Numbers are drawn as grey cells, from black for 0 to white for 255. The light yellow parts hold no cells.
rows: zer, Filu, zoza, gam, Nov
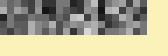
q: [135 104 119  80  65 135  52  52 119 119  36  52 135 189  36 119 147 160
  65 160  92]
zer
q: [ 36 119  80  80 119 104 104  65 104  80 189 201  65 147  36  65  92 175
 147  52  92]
zoza
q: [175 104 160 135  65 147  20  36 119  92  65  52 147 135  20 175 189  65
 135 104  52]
Filu

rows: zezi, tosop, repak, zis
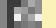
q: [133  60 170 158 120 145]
tosop
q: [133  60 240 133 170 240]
repak
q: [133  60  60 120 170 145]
zezi

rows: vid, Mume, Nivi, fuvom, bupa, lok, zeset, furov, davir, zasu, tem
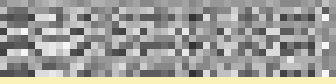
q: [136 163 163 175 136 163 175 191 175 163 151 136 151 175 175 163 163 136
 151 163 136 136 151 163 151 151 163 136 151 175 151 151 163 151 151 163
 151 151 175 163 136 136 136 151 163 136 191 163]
vid
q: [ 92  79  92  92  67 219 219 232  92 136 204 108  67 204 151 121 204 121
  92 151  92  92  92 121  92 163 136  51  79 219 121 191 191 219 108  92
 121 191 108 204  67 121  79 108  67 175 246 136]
Nivi
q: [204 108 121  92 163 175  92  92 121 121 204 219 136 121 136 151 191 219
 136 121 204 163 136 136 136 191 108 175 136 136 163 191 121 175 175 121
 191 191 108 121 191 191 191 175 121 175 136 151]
zasu
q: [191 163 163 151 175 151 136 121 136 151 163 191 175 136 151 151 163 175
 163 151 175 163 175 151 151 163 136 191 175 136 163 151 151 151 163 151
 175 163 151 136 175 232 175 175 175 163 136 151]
davir

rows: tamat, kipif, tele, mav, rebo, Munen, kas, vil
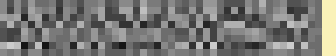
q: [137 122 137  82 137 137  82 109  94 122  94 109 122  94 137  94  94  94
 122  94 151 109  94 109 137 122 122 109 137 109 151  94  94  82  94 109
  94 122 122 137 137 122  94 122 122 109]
vil
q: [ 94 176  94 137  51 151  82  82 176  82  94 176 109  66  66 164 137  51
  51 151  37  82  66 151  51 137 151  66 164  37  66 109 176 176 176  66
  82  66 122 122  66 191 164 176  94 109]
mav

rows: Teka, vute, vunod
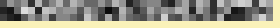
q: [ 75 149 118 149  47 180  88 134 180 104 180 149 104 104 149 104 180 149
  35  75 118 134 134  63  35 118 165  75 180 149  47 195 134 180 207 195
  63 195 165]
Teka
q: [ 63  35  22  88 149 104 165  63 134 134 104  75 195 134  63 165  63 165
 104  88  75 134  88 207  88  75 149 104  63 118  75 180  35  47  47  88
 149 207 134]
vunod

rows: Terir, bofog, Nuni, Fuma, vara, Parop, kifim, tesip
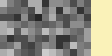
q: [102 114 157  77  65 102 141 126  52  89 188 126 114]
kifim
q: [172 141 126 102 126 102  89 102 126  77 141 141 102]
Fuma
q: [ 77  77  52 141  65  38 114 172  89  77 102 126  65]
Nuni
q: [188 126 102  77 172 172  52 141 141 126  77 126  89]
Terir
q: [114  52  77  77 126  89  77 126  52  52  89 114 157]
Parop

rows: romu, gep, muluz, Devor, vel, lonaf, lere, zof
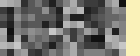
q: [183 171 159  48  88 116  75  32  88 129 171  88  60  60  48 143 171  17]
romu
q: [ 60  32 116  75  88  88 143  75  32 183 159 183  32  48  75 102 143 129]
gep
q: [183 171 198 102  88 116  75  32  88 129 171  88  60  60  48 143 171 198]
lere
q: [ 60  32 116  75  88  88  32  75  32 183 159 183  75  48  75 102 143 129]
Devor

